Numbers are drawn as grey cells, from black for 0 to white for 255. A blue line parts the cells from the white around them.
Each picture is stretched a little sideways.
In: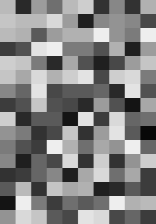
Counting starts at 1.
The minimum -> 8
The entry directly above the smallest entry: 111
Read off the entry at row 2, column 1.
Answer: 197
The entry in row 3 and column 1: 186
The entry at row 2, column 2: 186
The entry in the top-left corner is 186
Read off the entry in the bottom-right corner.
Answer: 60
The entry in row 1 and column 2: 41
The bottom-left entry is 147
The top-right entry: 177
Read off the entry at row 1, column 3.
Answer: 156

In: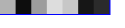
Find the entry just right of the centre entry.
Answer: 199
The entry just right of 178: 13

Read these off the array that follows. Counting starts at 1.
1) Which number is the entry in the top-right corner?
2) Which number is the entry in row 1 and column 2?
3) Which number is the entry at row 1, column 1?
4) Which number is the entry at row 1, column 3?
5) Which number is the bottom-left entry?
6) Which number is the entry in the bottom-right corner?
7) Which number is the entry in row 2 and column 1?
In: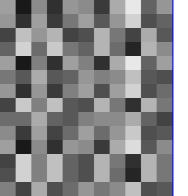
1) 150
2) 25
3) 159
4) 139
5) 128
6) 88
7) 150

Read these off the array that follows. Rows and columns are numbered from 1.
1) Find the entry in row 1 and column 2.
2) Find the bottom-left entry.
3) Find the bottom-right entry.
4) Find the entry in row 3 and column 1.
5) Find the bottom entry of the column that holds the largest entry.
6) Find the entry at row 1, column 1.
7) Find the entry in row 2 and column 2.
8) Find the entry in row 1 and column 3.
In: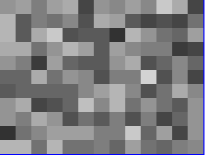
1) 159
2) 181
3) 136
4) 181
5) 114
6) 148
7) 90
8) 126

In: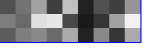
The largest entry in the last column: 242
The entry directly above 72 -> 193
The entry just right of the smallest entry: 53
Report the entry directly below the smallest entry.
34
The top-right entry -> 149
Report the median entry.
114
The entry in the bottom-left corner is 93
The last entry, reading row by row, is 171
